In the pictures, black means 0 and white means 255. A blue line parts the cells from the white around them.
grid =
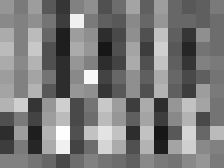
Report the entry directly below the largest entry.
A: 240
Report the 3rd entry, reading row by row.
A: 157
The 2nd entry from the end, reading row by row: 150
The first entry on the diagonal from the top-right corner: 122
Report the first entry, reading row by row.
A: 150
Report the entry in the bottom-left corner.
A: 129
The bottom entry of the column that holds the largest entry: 73
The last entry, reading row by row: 122
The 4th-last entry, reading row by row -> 116
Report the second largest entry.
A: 248
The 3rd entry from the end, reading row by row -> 137
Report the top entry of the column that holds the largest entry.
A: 53
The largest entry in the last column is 187
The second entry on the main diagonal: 129
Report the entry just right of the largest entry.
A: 80
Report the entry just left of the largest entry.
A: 179
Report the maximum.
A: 254
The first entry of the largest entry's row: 45
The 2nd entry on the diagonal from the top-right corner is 95
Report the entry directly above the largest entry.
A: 187
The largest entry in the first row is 164
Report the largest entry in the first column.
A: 187

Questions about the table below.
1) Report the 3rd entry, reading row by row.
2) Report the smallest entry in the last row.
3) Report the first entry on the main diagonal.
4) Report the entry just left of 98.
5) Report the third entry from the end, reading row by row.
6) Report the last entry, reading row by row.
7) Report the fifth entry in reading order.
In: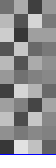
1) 63
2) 55
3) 113
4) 193
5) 226
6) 98
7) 185

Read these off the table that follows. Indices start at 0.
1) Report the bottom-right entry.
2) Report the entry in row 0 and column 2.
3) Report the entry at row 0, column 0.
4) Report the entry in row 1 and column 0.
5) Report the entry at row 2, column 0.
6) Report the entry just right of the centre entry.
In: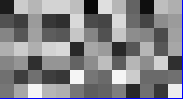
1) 237
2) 182
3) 28
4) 81
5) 133
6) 155

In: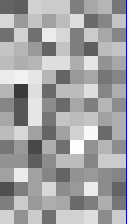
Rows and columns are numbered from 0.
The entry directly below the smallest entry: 86
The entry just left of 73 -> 153
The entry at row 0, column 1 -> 94
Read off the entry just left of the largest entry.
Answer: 112
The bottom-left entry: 209
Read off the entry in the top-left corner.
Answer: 100
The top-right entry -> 118
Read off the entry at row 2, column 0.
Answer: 112
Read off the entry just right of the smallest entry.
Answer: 222
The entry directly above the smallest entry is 241
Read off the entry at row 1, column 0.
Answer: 215
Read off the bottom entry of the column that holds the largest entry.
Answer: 209
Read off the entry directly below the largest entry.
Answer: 188
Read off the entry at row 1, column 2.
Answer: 196
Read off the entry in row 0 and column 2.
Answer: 209
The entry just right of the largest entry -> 146
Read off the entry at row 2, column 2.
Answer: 112
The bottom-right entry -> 203
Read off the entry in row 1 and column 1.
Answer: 153
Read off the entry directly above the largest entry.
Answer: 209
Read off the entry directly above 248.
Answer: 196
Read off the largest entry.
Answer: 254
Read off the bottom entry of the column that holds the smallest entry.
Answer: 146

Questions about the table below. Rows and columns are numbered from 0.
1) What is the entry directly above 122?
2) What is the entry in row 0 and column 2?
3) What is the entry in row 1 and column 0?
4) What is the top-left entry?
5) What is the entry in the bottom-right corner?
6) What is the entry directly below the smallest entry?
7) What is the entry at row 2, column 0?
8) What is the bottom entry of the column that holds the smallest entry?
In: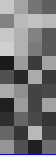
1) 130
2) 116
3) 130
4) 199
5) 109
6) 80
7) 199
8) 149

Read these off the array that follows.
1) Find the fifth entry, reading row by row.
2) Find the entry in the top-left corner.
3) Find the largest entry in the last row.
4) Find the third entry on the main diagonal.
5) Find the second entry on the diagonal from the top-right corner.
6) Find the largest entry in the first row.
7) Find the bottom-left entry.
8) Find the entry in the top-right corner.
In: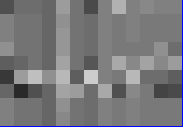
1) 156
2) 80
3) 136
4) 115
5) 121
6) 177
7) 128
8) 128

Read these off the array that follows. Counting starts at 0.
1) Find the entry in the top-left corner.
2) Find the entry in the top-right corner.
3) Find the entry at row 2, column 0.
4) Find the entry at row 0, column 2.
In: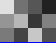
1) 224
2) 33
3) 122
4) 86

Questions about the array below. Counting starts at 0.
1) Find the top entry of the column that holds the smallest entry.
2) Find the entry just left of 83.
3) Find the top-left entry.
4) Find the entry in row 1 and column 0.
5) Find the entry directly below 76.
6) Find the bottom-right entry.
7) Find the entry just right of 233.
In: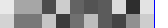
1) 46
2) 99
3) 233
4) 211
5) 197
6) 205
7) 166

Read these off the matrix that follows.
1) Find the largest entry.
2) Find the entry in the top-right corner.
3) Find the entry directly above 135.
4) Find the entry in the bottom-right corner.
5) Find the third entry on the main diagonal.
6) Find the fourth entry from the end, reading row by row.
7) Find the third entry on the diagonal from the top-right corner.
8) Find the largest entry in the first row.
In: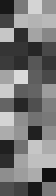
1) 218
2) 149
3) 185
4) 121
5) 164
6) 79
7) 45
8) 212

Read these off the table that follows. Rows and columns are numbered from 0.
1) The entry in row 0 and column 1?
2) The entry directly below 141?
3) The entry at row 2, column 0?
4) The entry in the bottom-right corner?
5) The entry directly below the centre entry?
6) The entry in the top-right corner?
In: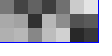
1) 68
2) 209
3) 176
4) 56
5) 189
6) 228

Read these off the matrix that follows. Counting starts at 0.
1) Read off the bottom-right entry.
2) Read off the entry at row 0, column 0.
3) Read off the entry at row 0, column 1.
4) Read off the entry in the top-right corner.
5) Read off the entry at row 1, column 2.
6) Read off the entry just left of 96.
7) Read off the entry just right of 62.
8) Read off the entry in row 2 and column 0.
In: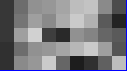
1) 189
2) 55
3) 109
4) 76
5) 159
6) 48
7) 41
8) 55
